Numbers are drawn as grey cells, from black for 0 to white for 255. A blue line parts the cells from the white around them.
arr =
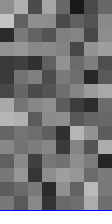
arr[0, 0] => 143
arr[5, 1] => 115
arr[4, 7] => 78
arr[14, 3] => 51
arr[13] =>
[93, 106, 122, 43, 144, 99, 186, 121]
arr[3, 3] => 138
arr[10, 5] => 132
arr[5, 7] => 89
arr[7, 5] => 60
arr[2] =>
[43, 121, 99, 84, 127, 132, 71, 141]
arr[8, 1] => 176
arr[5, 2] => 127
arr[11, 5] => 142
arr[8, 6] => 101
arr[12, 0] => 120
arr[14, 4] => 105
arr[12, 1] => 150
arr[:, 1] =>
[175, 97, 121, 150, 63, 115, 102, 117, 176, 116, 115, 138, 150, 106, 89]
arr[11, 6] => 124
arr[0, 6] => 73
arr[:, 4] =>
[103, 74, 127, 130, 146, 122, 111, 93, 142, 48, 59, 113, 158, 144, 105]
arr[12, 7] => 122
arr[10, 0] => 135
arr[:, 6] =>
[73, 82, 71, 147, 126, 40, 154, 45, 101, 147, 84, 124, 107, 186, 172]
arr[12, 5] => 151
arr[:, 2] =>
[75, 142, 99, 136, 48, 127, 75, 135, 91, 110, 124, 64, 53, 122, 136]
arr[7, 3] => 143
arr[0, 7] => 103
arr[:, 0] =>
[143, 196, 43, 145, 58, 58, 71, 169, 182, 101, 135, 96, 120, 93, 120]

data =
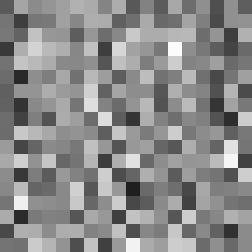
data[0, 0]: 90
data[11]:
[169, 207, 146, 197, 103, 116, 181, 61, 175, 225, 105, 141, 161, 149, 151, 187, 245, 65]
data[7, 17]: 120
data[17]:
[116, 113, 203, 180, 147, 78, 194, 64, 154, 242, 171, 158, 205, 200, 107, 143, 105, 138]
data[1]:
[117, 62, 119, 121, 161, 135, 174, 172, 96, 111, 170, 105, 111, 164, 127, 74, 144, 146]
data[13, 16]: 129
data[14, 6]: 103
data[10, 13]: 174
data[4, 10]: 125
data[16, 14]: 137
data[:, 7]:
[132, 172, 109, 62, 85, 157, 98, 130, 221, 94, 151, 61, 206, 200, 141, 152, 138, 64]
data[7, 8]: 107
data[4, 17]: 118
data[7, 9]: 148
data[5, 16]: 117
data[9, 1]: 200
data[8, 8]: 93
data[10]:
[155, 70, 101, 138, 134, 120, 192, 151, 84, 152, 160, 102, 87, 174, 135, 100, 225, 117]
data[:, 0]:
[90, 117, 120, 57, 115, 108, 96, 98, 109, 108, 155, 169, 140, 136, 117, 171, 73, 116]
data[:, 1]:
[165, 62, 99, 174, 196, 41, 148, 51, 66, 200, 70, 207, 56, 187, 240, 43, 175, 113]
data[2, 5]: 93
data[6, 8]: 165
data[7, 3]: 149
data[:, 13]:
[109, 164, 184, 142, 131, 186, 140, 187, 136, 120, 174, 149, 158, 72, 66, 205, 103, 200]
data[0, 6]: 171
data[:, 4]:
[160, 161, 149, 174, 137, 168, 155, 170, 172, 142, 134, 103, 153, 137, 137, 127, 173, 147]
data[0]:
[90, 165, 139, 149, 160, 177, 171, 132, 173, 88, 130, 91, 168, 109, 143, 79, 144, 94]
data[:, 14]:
[143, 127, 109, 120, 136, 112, 132, 115, 128, 140, 135, 151, 125, 168, 164, 121, 137, 107]
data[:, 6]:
[171, 174, 151, 193, 144, 184, 208, 222, 108, 139, 192, 181, 113, 86, 103, 169, 130, 194]

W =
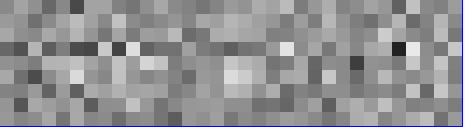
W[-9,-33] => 137
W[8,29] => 171
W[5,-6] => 184
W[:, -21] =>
[138, 149, 185, 114, 125, 131, 124, 136, 93]
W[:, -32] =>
[163, 147, 143, 82, 140, 112, 128, 85, 133]
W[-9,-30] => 104
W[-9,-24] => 117
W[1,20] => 124
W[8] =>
[152, 133, 141, 166, 117, 168, 134, 139, 110, 137, 141, 117, 93, 151, 144, 159, 120, 139, 130, 143, 156, 150, 138, 118, 134, 172, 178, 134, 149, 171, 188, 114, 154]
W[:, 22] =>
[151, 125, 155, 166, 102, 100, 121, 160, 138]
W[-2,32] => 125
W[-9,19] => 163
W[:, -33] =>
[137, 154, 167, 103, 145, 168, 131, 149, 152]
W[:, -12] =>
[124, 157, 144, 140, 167, 171, 130, 140, 150]
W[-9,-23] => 143
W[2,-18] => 172
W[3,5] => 76
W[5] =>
[168, 112, 76, 140, 167, 218, 149, 135, 193, 150, 134, 145, 131, 108, 153, 149, 219, 203, 175, 126, 167, 171, 100, 199, 138, 106, 143, 184, 146, 138, 152, 178, 126]
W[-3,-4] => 194
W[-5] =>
[145, 140, 125, 179, 180, 192, 163, 143, 194, 157, 212, 194, 125, 142, 150, 143, 197, 182, 171, 116, 125, 167, 102, 141, 138, 62, 146, 143, 121, 199, 142, 196, 128]
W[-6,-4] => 233
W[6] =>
[131, 128, 154, 99, 155, 96, 171, 160, 177, 162, 165, 160, 124, 135, 163, 147, 185, 176, 145, 173, 107, 130, 121, 143, 142, 120, 132, 139, 124, 194, 104, 198, 150]
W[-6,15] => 115
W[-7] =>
[167, 143, 137, 168, 151, 180, 149, 118, 165, 123, 157, 154, 185, 108, 120, 172, 176, 166, 163, 128, 130, 144, 155, 169, 153, 133, 142, 204, 164, 138, 126, 187, 120]
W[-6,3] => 94
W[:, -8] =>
[141, 126, 133, 135, 62, 106, 120, 174, 172]
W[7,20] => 102

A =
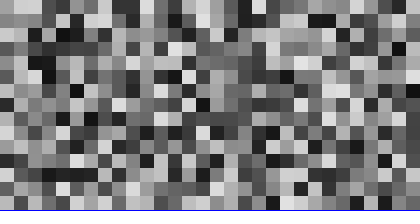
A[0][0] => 161
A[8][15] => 73
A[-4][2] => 145
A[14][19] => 25
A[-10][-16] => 64
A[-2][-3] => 74
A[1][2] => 134
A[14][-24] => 164
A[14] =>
[186, 76, 185, 111, 72, 209, 164, 209, 106, 193, 180, 78, 105, 190, 207, 141, 175, 74, 141, 25, 225, 206, 168, 131, 105, 29, 181, 27, 133, 103]
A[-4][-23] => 72
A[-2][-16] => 72
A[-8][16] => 112
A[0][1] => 207
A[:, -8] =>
[167, 27, 149, 138, 208, 121, 95, 115, 77, 125, 30, 141, 51, 195, 168]
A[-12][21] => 114
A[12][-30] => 210
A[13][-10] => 183
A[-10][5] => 192
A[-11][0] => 140
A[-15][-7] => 144
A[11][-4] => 143
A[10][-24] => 106
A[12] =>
[210, 90, 69, 25, 36, 32, 36, 185, 49, 140, 179, 193, 40, 156, 28, 124, 203, 62, 81, 151, 208, 206, 51, 46, 62, 124, 136, 202, 88, 199]
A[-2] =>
[96, 166, 140, 78, 219, 93, 155, 76, 142, 218, 156, 114, 100, 93, 72, 219, 177, 146, 77, 135, 183, 37, 195, 52, 126, 165, 110, 74, 104, 139]
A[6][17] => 102
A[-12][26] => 65
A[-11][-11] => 189
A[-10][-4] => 163
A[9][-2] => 102
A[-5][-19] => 91
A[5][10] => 148
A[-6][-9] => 68
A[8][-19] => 218
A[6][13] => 43

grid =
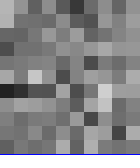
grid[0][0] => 181
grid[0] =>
[181, 147, 96, 141, 89, 56, 107, 141, 101, 146]
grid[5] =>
[167, 124, 198, 146, 76, 131, 159, 150, 124, 172]
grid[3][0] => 77
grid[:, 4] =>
[89, 140, 125, 145, 105, 76, 163, 125, 111, 141, 172]
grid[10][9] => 122
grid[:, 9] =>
[146, 157, 145, 151, 131, 172, 157, 130, 122, 172, 122]
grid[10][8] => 114
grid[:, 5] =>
[56, 92, 156, 136, 132, 131, 77, 92, 154, 106, 98]
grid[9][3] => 107
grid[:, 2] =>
[96, 112, 119, 113, 129, 198, 83, 157, 122, 137, 110]
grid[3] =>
[77, 113, 113, 121, 145, 136, 151, 168, 149, 151]
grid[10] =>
[96, 120, 110, 118, 172, 98, 175, 123, 114, 122]
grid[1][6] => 82
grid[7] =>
[142, 162, 157, 146, 125, 92, 164, 194, 107, 130]
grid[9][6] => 166
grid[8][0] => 127
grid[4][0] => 117

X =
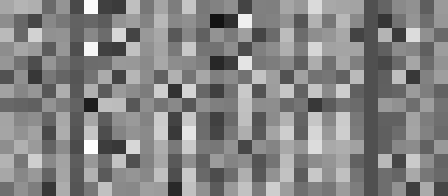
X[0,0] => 167
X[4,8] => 153
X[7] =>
[104, 100, 96, 147, 124, 99, 28, 190, 188, 87, 143, 116, 137, 87, 144, 127, 124, 193, 141, 142, 105, 117, 56, 91, 116, 107, 80, 154, 145, 110, 158, 115]
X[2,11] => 168
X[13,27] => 110
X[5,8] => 68
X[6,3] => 87
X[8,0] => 164
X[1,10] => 131
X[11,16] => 132
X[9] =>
[165, 146, 162, 73, 173, 84, 197, 77, 132, 147, 138, 206, 57, 229, 109, 69, 120, 174, 90, 164, 206, 96, 214, 152, 206, 124, 80, 95, 109, 165, 130, 107]
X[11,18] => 84
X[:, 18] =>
[128, 127, 69, 128, 119, 195, 83, 141, 84, 90, 144, 84, 88, 124]
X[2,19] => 107
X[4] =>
[150, 114, 77, 149, 119, 95, 108, 109, 153, 152, 138, 168, 141, 137, 127, 39, 62, 228, 119, 125, 138, 94, 173, 112, 168, 127, 80, 72, 106, 166, 108, 147]
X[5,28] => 190
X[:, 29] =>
[145, 149, 220, 134, 166, 56, 155, 110, 163, 165, 140, 202, 169, 62]
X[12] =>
[167, 135, 153, 100, 165, 88, 178, 90, 141, 149, 136, 192, 78, 201, 105, 76, 109, 175, 88, 146, 194, 92, 200, 145, 192, 116, 80, 110, 101, 169, 119, 105]
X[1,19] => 130
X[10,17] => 70
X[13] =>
[111, 145, 126, 55, 173, 85, 120, 193, 138, 136, 159, 156, 41, 193, 145, 91, 154, 194, 124, 206, 157, 111, 129, 118, 156, 125, 80, 110, 146, 62, 171, 70]
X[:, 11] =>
[165, 184, 168, 164, 168, 97, 206, 116, 203, 206, 174, 167, 192, 156]
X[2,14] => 96
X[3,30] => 95
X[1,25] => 137
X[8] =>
[164, 135, 142, 101, 168, 88, 166, 93, 144, 154, 131, 203, 67, 199, 108, 64, 106, 191, 84, 140, 178, 100, 198, 135, 203, 120, 80, 97, 97, 163, 125, 111]
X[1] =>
[141, 103, 70, 136, 120, 98, 103, 92, 147, 157, 131, 184, 136, 144, 123, 19, 47, 239, 127, 130, 146, 86, 178, 118, 184, 137, 80, 53, 115, 149, 110, 151]

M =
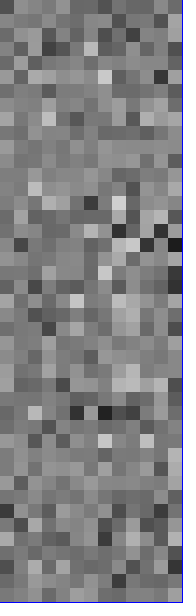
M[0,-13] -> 81
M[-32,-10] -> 139
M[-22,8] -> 188
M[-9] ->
[153, 93, 147, 133, 115, 137, 153, 135, 134, 137, 128, 124, 163]
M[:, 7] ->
[82, 138, 78, 93, 135, 201, 143, 143, 120, 105, 149, 145, 135, 119, 124, 105, 146, 112, 147, 199, 140, 130, 119, 109, 143, 151, 122, 129, 120, 34, 106, 198, 100, 160, 135, 118, 145, 80, 59, 110, 109, 125, 110]
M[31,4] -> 92
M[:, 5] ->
[104, 109, 99, 121, 134, 150, 124, 134, 87, 110, 144, 129, 135, 138, 114, 103, 138, 130, 137, 135, 91, 197, 127, 166, 122, 118, 146, 150, 95, 50, 118, 143, 123, 153, 137, 116, 138, 132, 134, 109, 112, 119, 158]
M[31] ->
[152, 141, 87, 140, 92, 143, 129, 198, 135, 124, 190, 119, 121]
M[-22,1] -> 112
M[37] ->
[121, 78, 168, 113, 138, 132, 145, 80, 107, 155, 79, 90, 150]
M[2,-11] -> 154
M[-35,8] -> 155
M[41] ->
[106, 121, 153, 140, 132, 119, 146, 125, 60, 120, 107, 104, 120]
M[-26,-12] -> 71
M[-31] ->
[126, 126, 152, 128, 135, 135, 150, 135, 102, 108, 126, 122, 150]
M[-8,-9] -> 124
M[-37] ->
[111, 127, 123, 91, 124, 124, 131, 143, 108, 107, 115, 127, 92]
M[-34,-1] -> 140
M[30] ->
[110, 125, 121, 83, 132, 118, 123, 106, 112, 128, 91, 114, 131]
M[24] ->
[150, 122, 126, 159, 117, 122, 130, 143, 121, 130, 140, 124, 159]
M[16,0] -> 113
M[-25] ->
[147, 136, 117, 121, 135, 137, 107, 147, 170, 107, 147, 136, 165]
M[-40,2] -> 155
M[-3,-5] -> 138
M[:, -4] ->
[103, 119, 65, 143, 140, 117, 107, 120, 88, 111, 138, 151, 108, 82, 103, 84, 101, 200, 107, 142, 141, 168, 175, 162, 130, 139, 182, 186, 99, 65, 128, 124, 121, 134, 137, 110, 117, 155, 176, 146, 81, 120, 129]
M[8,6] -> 121
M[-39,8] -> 129
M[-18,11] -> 120
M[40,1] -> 128
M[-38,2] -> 170
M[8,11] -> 154
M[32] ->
[124, 144, 129, 139, 132, 123, 124, 100, 122, 121, 131, 118, 180]
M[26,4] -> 124
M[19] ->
[120, 121, 111, 161, 136, 135, 106, 199, 124, 142, 125, 114, 57]
